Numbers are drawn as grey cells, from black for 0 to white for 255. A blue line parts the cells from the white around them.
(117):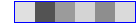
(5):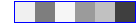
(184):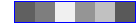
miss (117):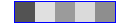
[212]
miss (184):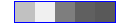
[149]
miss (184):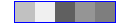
[89]
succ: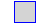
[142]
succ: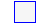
[155]

